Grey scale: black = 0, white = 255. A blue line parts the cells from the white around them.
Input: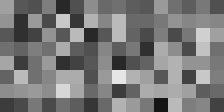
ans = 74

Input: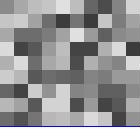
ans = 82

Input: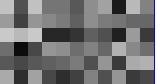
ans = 46

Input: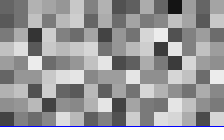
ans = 129

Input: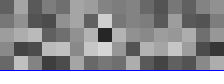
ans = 192

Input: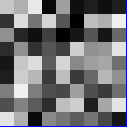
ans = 175

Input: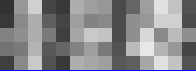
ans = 137
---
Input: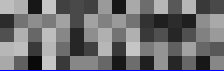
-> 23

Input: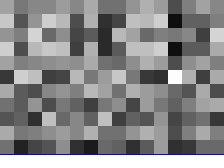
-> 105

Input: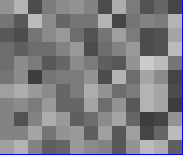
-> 173

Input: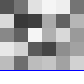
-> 162

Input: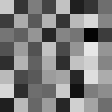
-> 164
